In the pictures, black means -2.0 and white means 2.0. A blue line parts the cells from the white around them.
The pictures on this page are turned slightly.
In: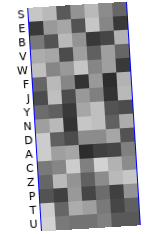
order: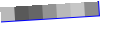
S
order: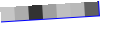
N

